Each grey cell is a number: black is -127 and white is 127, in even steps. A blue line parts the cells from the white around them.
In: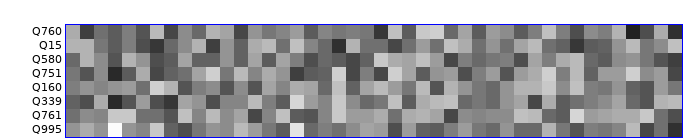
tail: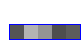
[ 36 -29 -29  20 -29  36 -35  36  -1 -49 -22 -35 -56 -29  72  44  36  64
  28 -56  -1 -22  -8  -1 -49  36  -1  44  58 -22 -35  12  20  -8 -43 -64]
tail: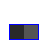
[ 28 -49 -72  36  20 -49   5   5  58  -1 -35  86  28   5  72  12 -22  -8
  64 -35  44  58  64 -22  -8 -22  20  36 -56  44 -35 -15  -1  12  36 -22
 -43  51  58]
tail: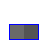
[51 58]
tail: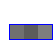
[-43  58 -56  12 -22  51  36 -56  20  -8   5  28 -35   5  -8  -1  -8 -72
  64 -35  72  79 -22  36 -35  28  12 -35  -1  64  -1 -49  12  -1  51 -94
 -49  44 -79]

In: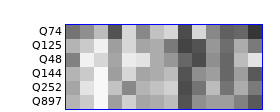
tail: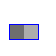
[-5]
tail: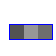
[44 -5]
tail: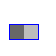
[99]
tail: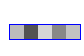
[ 86 -51  86   8 -31 -24 -73]
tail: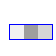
[ 37  44  -5 -59 -44  23 -17  44  -5]
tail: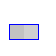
[-51 -11  60 -11  44  -5]

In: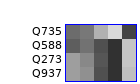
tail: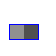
[-78  63]
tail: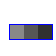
[69]
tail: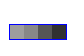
[69]

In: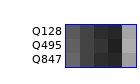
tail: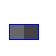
[-82 -88  30]
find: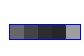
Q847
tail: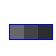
[-88  30]
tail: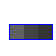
[-95  45]
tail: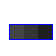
[45]
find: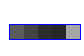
Q128

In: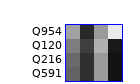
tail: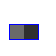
[  26 -108]
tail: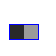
[107]

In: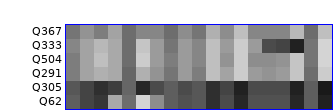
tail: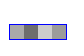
[ -2  27   6  63  19  76  13  13  19  69 -10  84]
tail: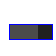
[ -33 -102]
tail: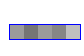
[ 27  76  27 -52 -59 -94 -10  84]

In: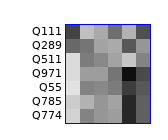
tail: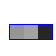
[-31]
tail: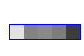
[-39]
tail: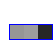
[-31]
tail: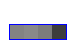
[-39]

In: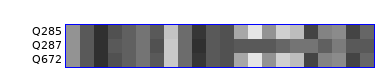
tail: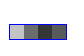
[-46  39 101  19  80  61 -59   3  11 -59 -25]
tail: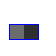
[-38 -46 -38 -38 -38 -25 -11 -11 -31  -4 -38 -38]
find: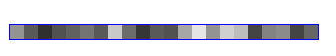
Q672
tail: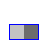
[-73 -38 -46  39 101  19  80  61 -59   3  11 -59 -25]
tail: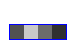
[-38 -46 -38 -38 -38 -25 -11 -11 -31  -4 -38 -38]

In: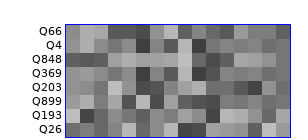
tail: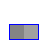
[ 46 -16 -16 -38 -58  18 -16]
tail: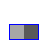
[-38 -51  18  54 -31   4 -23 -38  26  -2  -2 -31]
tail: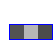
[ 32 -31 -44 -51  -2  -9   4 -16  -9]

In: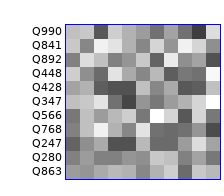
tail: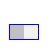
[ 50   7  99 -14 -20 -14  21 -51]
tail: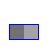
[-14 -65  93]
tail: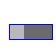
[28 93 35]
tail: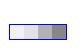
[ 85  21 113  85  15]
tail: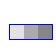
[ 57 -33  -7 -14 120]
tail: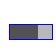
[-20 -20  28  93  35]

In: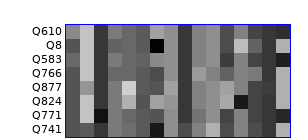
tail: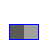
[ 15 -72   2  15 -51   2 -59 -72 -80]
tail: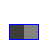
[-59 -72 -96]

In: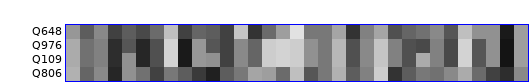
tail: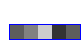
[ -7 -14   9  43 -20 -62 -82   9]
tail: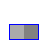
[ -54   83  -41   17 -107   30]
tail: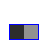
[ -89  -47   83 -101   23   17  -62    9  -26   77   83   77   17   -7
   55  -47    9   69    1  -47   43    1  -54   83  -41   17 -107   30]

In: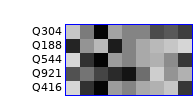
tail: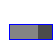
[-39 -65]
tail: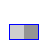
[49]
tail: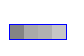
[-72]

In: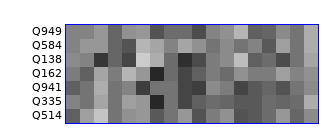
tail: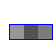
[ 17 -44 -38 -19  23 -25  11]
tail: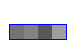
[-11  45]
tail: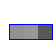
[-11  23 -44  -3  17 -44 -38 -19  23 -25  11]
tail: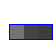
[ 11  -3 -58 -38 -25 -44 -11  11]
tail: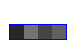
[-19 -25 -38 -38 -19 -25 -19  45]
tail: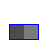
[ 11  61 -31 -19 -51 -11  37]
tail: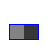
[-25 -58  76  45 -19 -80 -51  -3  11  61 -31 -19 -51 -11  37]

